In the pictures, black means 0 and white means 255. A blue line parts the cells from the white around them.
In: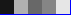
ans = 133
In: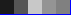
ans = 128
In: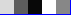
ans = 135
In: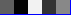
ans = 95
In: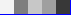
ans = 159
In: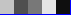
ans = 120
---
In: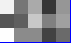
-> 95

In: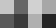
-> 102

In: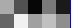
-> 81

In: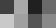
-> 169

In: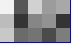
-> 52

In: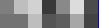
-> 190

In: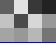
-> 75

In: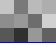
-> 152

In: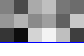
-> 179
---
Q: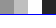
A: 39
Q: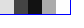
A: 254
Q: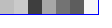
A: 246
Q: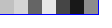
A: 140
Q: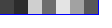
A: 88
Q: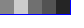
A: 37
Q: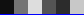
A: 200
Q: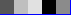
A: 139
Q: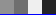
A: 37
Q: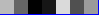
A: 155
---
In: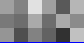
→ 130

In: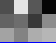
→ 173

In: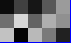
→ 185

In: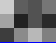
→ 184

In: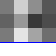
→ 164

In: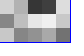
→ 146
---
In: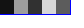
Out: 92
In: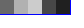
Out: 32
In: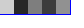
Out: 145
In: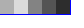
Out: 45
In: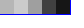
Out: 22
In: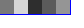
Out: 149
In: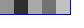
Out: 192
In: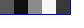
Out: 56
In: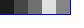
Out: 133
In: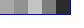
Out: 43
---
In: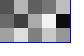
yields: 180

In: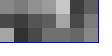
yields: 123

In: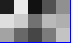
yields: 234

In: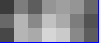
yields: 125

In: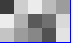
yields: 206

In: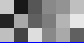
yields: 24

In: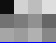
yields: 210

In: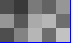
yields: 57
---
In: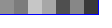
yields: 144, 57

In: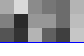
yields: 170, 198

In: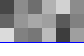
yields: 71, 159

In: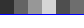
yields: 49, 110

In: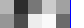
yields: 182, 107

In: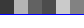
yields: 57, 130
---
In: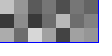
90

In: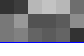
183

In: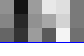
156

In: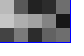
34

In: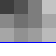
125

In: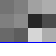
161

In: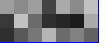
158

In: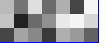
223

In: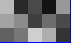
74
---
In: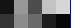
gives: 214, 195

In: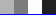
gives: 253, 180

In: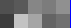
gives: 195, 165

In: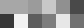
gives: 242, 231

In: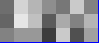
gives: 230, 212

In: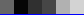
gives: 211, 177
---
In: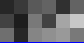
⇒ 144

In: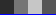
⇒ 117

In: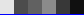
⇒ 139

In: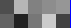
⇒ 119

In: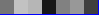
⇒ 129

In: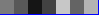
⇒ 199

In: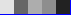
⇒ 173

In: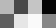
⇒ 230

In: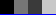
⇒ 118

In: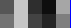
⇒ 67
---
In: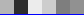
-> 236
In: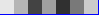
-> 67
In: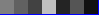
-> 66
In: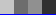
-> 144
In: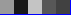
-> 196
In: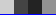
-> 35
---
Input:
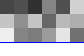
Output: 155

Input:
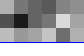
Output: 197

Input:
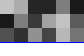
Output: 69

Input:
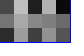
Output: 63

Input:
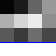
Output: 58

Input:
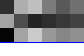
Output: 153

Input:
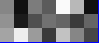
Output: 194

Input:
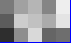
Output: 217

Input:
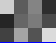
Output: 164
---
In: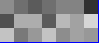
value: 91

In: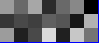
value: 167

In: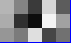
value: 58

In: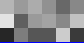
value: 172

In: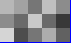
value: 118

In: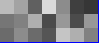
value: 96

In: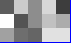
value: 141

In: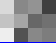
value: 147

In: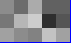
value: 171
